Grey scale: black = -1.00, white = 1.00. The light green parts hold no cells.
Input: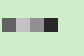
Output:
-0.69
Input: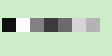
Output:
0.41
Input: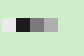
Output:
0.37
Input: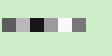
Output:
-0.06
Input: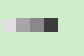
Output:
-0.52
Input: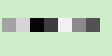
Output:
-0.36
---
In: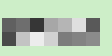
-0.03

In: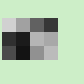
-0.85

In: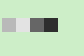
0.78

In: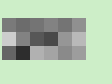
0.29

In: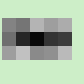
0.08

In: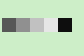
0.51

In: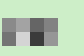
0.66

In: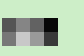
0.57

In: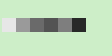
-0.35

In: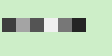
0.88
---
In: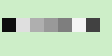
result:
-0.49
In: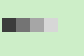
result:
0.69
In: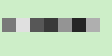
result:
0.37
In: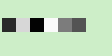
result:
-0.35
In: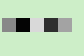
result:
0.28
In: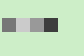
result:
-0.52
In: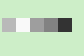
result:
-0.60
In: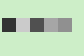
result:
0.13
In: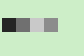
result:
0.10
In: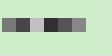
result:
0.06
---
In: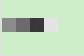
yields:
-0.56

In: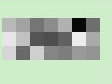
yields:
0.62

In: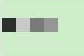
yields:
-0.04

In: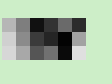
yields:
-0.33

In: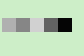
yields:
0.64

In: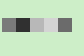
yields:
0.44

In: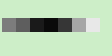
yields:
-0.80
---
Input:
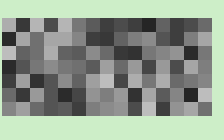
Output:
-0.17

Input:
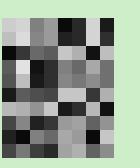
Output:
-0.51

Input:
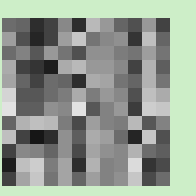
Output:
0.55

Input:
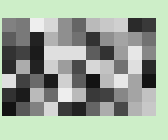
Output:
0.01

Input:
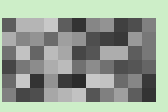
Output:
-0.39

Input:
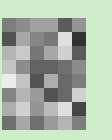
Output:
-0.13
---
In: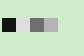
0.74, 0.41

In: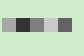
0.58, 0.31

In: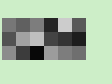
0.60, 0.50

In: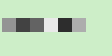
0.83, 0.36

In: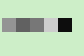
0.61, 0.16

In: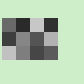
0.56, 0.51

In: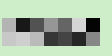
0.67, 0.62

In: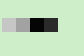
0.55, 0.27

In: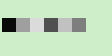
0.72, 0.51
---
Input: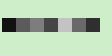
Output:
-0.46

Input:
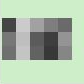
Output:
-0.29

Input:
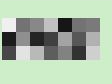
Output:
-0.50

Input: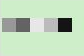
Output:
0.81

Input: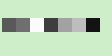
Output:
-0.51

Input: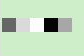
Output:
0.98
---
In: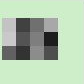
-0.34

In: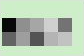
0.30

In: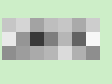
0.43

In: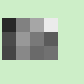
0.19

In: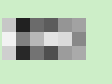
0.78

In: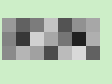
-0.08

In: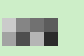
0.04
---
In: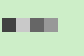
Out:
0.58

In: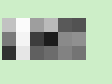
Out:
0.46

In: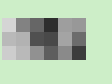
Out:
-0.64

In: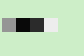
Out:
-0.93

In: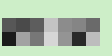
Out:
0.10

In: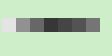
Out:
-0.46
